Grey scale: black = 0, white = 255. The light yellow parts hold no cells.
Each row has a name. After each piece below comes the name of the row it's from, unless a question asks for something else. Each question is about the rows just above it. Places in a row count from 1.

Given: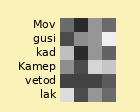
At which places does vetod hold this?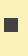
1 2 3
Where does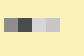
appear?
Kamep
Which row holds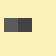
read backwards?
vetod
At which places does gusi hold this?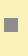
2

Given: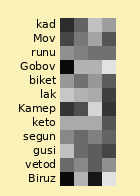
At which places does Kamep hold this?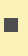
2
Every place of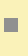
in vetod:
4
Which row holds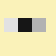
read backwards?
Biruz
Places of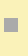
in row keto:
1 2 3

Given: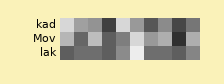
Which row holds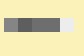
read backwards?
lak
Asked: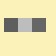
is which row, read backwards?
Mov
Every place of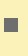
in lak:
2 3 7 8
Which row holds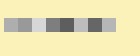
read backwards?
Mov
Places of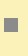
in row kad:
8
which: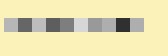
Mov

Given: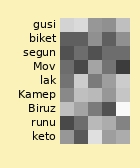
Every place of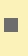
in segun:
2 4 5
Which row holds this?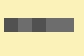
segun
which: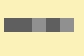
biket
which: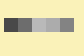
runu
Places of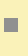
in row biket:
3 5
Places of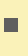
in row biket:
1 2 4
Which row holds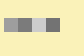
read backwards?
lak

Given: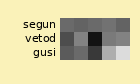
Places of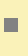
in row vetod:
2 5
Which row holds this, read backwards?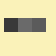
gusi
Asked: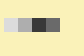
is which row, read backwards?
gusi
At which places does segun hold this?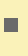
1 3
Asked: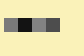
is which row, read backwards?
vetod
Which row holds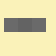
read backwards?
segun

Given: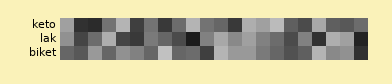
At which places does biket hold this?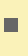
1 4 7 9 16
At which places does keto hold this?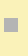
5 10
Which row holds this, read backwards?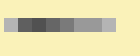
biket

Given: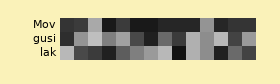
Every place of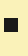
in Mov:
4 6 7
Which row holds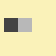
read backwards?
gusi
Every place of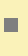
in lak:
6
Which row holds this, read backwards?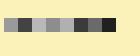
gusi
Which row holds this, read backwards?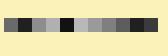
lak
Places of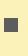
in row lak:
5

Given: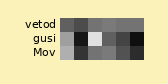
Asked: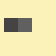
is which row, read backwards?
gusi
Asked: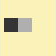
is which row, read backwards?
Mov
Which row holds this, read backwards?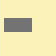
vetod
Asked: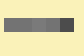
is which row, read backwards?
vetod
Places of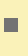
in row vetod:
3 5 6

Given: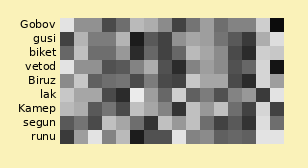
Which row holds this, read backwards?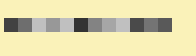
Kamep
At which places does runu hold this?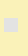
3 9 15 16
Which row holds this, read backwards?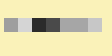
Biruz
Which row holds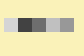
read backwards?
Kamep

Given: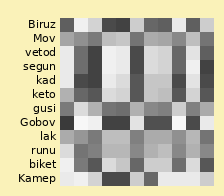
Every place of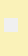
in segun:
4 10
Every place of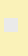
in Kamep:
1 8 9 10

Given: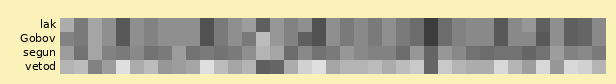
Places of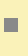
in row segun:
6 18 22 29 38
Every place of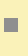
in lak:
4 6 8 9 10 13 18 20 24 36

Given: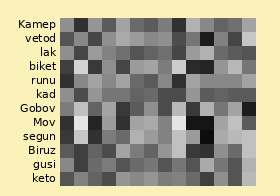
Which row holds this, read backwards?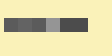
kad
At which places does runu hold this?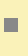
2 4 8 11 12 13
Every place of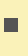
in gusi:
5 8 10 13
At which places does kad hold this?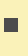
2 8 9
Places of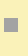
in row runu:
3 5 10 14
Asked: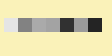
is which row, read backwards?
Mov
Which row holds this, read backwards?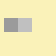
segun

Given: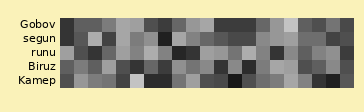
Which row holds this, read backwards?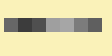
Gobov
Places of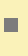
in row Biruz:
2 15
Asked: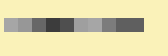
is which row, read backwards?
Gobov
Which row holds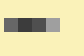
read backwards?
Gobov
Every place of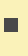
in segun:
13 14
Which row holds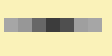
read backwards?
Gobov
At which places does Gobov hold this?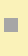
5 11

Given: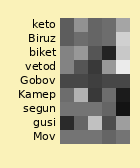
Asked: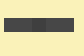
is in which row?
Gobov
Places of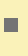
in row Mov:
1 2 3 5
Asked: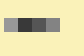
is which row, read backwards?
vetod
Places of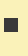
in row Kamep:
3
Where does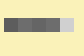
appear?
Biruz
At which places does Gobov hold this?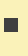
3

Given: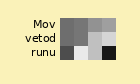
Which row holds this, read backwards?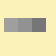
Mov
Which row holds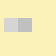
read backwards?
vetod

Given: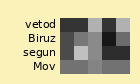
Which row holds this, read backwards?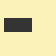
vetod
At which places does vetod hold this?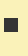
1 2 4
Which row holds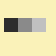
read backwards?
segun
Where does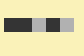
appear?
vetod
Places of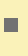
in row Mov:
1 2 4 5

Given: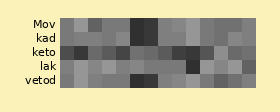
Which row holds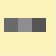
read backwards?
keto
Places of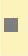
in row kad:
2 3 8 9 14
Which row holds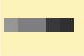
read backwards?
kad
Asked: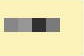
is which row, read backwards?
lak
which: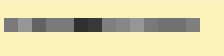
Mov
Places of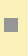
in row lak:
2 4 11 13
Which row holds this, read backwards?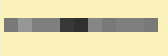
kad

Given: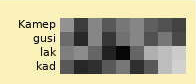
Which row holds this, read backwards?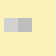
kad
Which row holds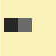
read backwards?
gusi
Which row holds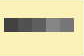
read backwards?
Kamep
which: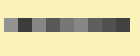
Kamep
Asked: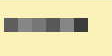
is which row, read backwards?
Kamep
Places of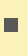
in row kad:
1 4 7

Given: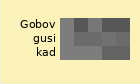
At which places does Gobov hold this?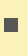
2 4 5
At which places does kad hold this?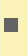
4 5
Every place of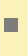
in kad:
1 2 3
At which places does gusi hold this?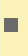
2 3 5
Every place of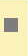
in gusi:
1
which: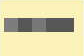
Gobov

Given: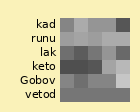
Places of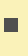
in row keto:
1 2
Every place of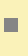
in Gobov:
1 3 4
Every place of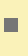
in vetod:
1 2 3 4 5
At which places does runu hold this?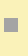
2
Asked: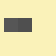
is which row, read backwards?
keto
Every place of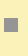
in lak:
4

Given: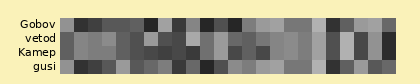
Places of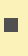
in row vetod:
6 8 20
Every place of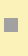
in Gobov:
8 16 23
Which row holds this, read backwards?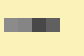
Kamep
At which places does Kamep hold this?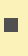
6 20
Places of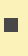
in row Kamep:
7 9 13 15 22

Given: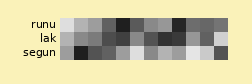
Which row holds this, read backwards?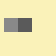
runu
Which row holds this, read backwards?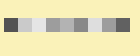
segun
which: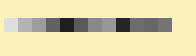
runu
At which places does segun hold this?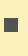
3 12
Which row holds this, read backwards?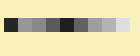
runu
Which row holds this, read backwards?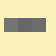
runu
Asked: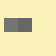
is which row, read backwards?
runu

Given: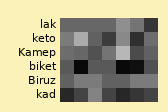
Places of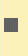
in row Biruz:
1 4 5
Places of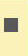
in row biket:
1 3 4
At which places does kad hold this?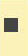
2 4 7
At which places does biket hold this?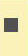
7
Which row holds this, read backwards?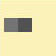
Kamep
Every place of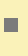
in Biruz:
2 3 6 7
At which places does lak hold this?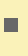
1 2 3 4

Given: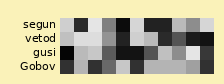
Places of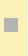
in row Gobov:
2 7 8 9
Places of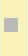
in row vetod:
7

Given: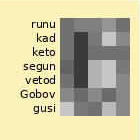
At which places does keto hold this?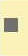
1 3 4 5
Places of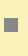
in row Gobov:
1 3 5
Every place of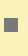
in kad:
3
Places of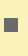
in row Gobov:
2 4
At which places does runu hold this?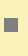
2 3
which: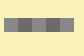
Gobov

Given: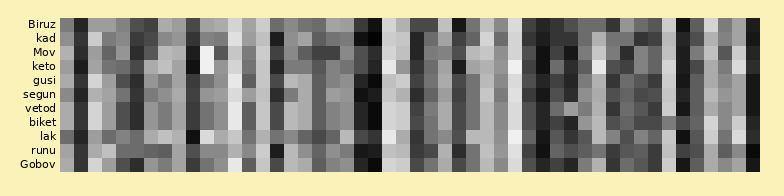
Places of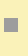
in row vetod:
4 37
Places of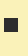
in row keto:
37 50

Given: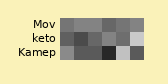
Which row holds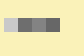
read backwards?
keto
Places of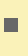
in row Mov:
4
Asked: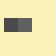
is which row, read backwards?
keto
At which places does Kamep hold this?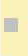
5
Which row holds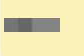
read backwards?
Mov
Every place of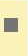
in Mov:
1 5
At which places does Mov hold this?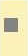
2 3 6

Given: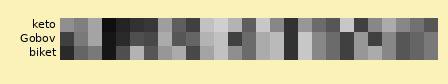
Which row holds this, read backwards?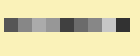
biket
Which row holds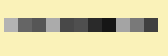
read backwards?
Gobov
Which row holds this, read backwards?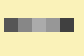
biket
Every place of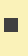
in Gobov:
1 13 21 23
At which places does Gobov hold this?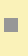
22

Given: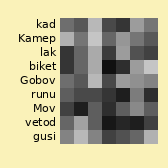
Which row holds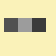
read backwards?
lak
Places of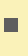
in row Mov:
3 5 7
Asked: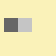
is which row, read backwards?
Kamep

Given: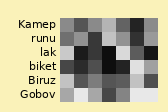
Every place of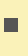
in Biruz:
2 4
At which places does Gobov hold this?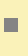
5
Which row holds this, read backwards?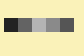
Kamep
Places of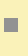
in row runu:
2 5

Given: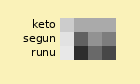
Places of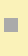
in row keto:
2 3 4
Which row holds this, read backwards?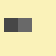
runu
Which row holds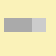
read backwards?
keto
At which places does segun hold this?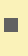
2
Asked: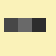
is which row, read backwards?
runu

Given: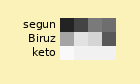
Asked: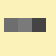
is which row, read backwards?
segun
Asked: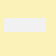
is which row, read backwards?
keto
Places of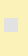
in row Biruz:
2
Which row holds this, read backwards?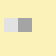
Biruz
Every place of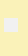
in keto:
2 3 4

